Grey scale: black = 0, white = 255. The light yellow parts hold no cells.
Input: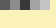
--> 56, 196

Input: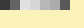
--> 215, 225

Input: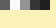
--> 147, 250

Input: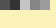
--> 197, 197

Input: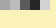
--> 90, 210

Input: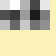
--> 155, 253

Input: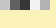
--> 55, 242
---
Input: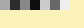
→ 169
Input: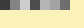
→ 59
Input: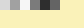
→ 217
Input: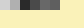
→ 210
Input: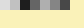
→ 221
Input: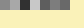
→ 137
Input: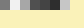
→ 122
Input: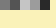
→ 122
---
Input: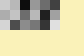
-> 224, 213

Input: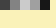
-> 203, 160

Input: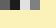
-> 225, 128

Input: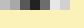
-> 231, 209

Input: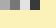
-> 226, 171

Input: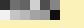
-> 241, 208

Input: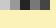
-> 201, 153

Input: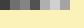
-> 208, 175

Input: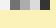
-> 242, 219
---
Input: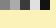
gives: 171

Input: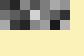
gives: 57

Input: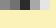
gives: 114

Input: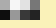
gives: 152

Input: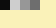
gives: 206

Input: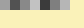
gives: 82
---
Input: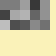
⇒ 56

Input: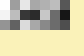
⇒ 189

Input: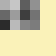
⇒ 94

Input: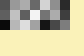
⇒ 143

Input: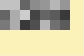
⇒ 182

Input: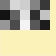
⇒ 132
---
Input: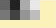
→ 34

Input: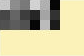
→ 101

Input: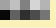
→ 192

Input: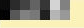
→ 43

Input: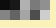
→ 24

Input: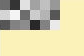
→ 244
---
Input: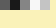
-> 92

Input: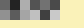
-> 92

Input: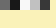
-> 107

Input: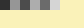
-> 150

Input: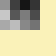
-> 75

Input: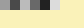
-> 74
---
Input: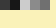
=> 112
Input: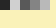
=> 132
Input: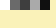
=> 106
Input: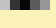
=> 91
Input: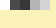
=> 180
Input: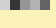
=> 150
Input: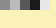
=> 140
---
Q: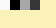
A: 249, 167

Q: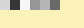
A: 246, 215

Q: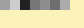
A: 205, 171

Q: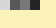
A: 215, 120

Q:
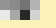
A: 233, 211

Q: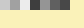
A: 236, 202

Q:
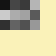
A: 203, 181

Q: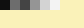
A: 243, 211
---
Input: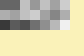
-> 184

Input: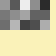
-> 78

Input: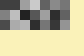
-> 55

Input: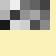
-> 77

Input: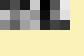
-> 66

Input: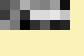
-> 26

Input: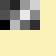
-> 102

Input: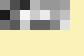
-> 132

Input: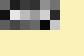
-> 8

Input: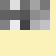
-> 175
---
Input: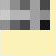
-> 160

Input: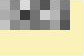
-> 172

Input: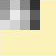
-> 133

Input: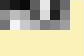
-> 50

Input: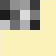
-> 156

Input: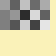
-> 107
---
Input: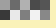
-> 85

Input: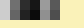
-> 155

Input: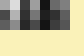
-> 20

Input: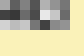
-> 178

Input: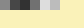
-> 221

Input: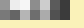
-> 205
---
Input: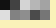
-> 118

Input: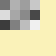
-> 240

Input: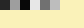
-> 189

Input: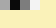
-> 243

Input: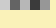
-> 151

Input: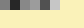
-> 198
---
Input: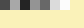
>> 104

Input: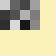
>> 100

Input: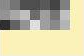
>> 89

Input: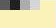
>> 32

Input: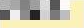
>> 218

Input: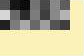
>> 72
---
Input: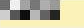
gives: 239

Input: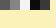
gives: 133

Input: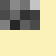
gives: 137

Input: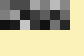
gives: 74

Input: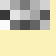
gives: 166

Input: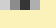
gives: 140

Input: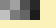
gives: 161

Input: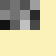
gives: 115
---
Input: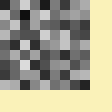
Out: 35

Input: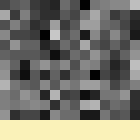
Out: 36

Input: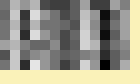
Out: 172

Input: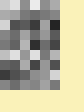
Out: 121

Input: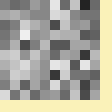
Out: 165

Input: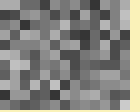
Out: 203
